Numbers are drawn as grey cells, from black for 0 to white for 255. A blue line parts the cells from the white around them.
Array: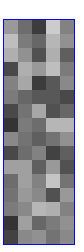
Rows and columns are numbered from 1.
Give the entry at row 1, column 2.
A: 109
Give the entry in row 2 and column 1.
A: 190
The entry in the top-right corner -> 130
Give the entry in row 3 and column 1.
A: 175
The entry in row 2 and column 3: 103
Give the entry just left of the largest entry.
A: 60
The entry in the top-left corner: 153
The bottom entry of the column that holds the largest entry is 115
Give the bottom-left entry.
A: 66
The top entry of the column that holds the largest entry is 204
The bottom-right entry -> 137

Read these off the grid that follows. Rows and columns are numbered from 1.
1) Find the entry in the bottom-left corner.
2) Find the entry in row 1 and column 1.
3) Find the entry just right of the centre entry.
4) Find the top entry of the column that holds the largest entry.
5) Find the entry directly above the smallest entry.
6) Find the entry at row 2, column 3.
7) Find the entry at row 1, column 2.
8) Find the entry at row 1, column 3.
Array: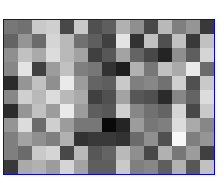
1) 57
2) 119
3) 163
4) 127
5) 87
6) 107
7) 113
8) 201

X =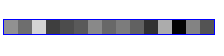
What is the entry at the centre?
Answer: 104
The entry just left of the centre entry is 137
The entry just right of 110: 212

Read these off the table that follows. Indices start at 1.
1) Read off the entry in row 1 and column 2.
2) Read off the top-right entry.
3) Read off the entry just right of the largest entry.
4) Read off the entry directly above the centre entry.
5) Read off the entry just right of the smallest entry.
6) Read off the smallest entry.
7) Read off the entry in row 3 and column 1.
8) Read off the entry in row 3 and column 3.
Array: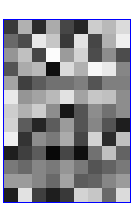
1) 177
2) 219
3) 155
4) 226
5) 70
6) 8
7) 149
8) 70

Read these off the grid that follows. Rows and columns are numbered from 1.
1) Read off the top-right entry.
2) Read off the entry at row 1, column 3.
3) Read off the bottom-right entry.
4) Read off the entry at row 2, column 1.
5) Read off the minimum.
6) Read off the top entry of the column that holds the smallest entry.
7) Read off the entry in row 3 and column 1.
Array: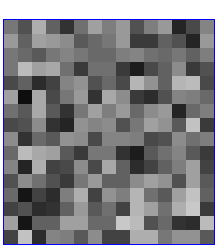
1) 132
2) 174
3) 89
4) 153
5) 14
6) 81
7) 119

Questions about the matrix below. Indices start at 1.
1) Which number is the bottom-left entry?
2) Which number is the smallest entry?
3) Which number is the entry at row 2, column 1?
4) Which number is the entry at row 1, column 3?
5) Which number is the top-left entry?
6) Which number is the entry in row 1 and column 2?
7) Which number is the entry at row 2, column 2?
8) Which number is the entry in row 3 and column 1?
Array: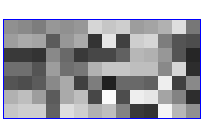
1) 198
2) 32
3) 157
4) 125
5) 144
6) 137
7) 170
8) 57

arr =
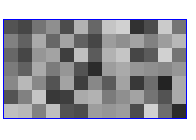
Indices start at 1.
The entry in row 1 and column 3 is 116
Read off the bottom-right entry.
43
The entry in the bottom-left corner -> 191
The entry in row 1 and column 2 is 70
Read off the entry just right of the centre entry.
157
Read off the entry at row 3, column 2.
70
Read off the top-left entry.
83
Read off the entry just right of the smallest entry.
170
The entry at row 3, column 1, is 103
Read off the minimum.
35
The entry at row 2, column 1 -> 129
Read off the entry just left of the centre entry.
83
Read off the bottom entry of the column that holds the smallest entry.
109
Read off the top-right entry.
116
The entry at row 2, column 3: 170
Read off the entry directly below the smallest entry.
83
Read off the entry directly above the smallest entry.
136

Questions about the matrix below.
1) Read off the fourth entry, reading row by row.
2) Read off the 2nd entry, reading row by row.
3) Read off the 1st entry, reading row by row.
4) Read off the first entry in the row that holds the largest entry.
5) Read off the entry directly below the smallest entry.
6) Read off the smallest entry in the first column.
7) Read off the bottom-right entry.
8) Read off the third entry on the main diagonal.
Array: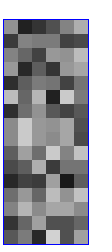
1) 80
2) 33
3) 146
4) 88
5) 146
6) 40
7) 160
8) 66
